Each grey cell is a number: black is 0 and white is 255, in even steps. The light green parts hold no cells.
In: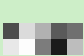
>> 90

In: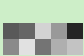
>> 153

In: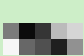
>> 187

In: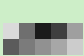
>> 63

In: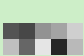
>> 164

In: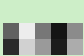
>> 20
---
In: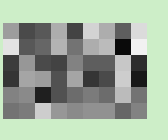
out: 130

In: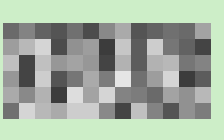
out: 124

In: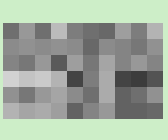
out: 104

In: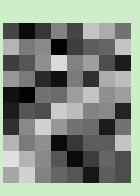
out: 77

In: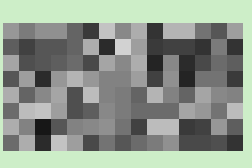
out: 51

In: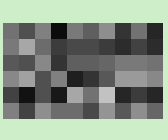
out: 102
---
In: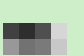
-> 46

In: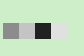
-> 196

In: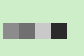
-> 112

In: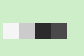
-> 203

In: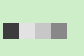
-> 226

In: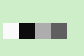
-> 12
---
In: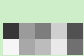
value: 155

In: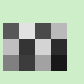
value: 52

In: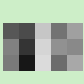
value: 52

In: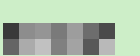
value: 141

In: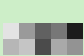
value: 154

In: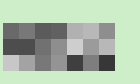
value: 77

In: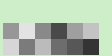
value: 227

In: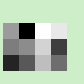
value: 140
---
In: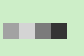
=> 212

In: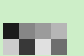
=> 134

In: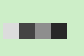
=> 68

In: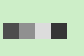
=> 144

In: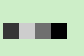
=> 205

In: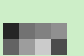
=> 114

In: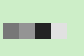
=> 148

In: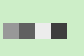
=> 96
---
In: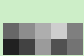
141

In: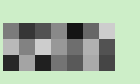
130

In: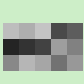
51

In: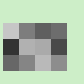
177

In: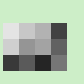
149

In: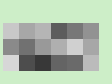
113

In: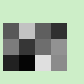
54

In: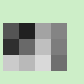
105
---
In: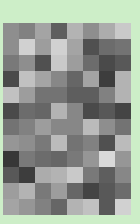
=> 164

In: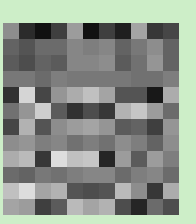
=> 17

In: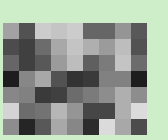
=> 204

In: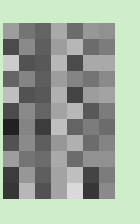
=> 100

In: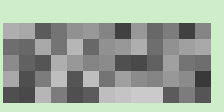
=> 91

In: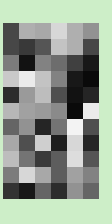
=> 168

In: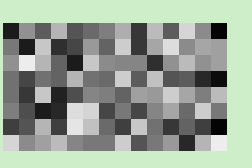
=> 92

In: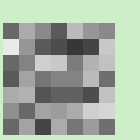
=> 137
